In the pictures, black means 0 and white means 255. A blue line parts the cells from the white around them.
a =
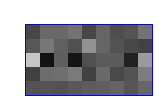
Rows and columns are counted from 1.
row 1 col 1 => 71
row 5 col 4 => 89
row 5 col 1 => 83
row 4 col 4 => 122
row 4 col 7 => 73
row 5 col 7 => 100
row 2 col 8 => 72
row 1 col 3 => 105
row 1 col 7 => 78
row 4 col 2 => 109
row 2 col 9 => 66
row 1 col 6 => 101
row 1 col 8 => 84
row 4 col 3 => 111
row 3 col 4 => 21

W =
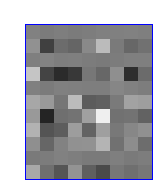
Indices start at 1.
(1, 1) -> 129
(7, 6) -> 239
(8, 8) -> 135
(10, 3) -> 129
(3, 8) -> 127
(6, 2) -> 153
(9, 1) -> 143
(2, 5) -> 137
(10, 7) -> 127
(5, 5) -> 126
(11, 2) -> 111
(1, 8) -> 129
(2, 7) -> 122
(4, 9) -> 107
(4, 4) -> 56
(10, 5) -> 122
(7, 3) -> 111
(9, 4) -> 145
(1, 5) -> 125
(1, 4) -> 123
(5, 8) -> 129
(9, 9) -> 109
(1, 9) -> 127
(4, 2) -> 68
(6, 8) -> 162

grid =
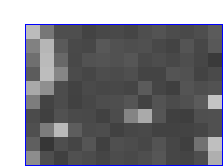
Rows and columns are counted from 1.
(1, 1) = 188
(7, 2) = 64
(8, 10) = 66
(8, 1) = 79
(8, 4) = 93
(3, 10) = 77
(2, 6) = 88
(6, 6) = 77
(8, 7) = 65
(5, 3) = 76
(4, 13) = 67
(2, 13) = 71
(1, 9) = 78
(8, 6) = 77
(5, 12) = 84
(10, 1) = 141
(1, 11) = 76
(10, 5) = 76
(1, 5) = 67
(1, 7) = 73
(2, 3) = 90
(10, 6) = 69
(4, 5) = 70
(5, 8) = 69
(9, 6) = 64
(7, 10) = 85
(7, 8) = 132
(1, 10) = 83
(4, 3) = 134
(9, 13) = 113
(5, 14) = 82
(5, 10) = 69
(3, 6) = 84
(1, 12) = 73
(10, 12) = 68
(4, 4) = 75

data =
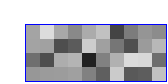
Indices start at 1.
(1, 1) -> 164
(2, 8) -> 79
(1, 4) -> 137
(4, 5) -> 129
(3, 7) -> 177
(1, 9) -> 149
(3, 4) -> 180
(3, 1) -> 111
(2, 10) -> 184
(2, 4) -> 91
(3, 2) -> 78
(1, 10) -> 140
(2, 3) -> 78
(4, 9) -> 93
